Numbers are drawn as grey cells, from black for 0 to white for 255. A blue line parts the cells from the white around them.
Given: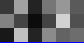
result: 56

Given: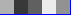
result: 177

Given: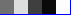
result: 112

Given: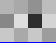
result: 180

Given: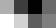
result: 175

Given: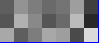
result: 94

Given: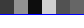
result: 58
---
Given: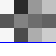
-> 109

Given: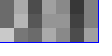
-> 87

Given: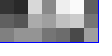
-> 171

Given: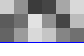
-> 226

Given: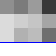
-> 197

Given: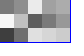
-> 93

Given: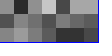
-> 112

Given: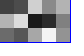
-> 25

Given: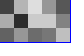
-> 203
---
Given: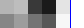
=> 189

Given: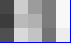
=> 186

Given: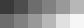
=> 77

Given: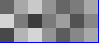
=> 123

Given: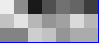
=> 227

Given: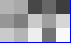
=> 127

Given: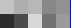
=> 174

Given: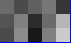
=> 128
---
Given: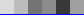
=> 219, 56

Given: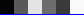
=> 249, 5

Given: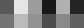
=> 229, 25

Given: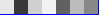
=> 242, 57

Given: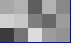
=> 220, 59

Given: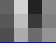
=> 211, 35
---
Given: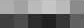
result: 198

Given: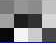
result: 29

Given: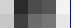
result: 75

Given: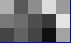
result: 78

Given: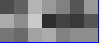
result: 66

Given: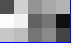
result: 98

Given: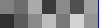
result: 139

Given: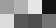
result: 178
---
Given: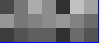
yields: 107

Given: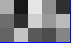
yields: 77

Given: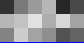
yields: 82

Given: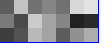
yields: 145

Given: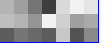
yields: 82

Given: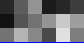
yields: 224

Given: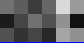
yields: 165

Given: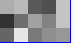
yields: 143
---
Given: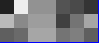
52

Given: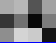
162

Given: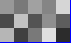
214

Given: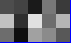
58

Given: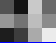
105

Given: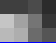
43
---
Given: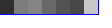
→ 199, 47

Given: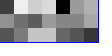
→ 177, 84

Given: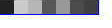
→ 64, 34

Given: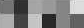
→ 219, 174

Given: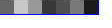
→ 26, 101

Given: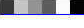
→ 4, 57
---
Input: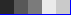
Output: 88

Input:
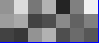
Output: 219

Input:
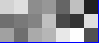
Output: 223

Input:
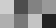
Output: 77

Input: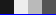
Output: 237

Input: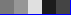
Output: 150

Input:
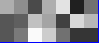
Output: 142
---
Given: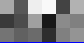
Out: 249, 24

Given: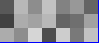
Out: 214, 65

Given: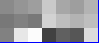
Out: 252, 65

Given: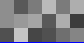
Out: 197, 61

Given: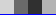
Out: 212, 48

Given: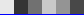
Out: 232, 52

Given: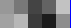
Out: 194, 27

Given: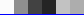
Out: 251, 36
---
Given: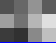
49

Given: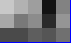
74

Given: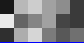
173

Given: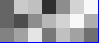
162

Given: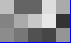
119

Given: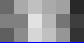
140

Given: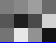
231
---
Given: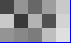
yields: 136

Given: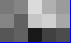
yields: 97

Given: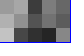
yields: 71

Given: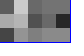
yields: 148

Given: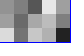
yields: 115

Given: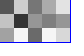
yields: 246

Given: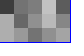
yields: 153
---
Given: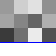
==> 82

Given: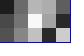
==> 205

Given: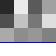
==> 129

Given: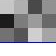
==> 165

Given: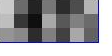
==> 98

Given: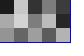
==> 179

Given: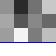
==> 190

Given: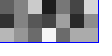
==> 171

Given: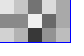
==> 189

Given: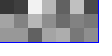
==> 142
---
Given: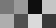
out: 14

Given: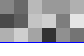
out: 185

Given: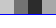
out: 44

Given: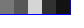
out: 213

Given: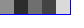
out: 111

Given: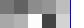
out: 140

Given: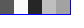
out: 38
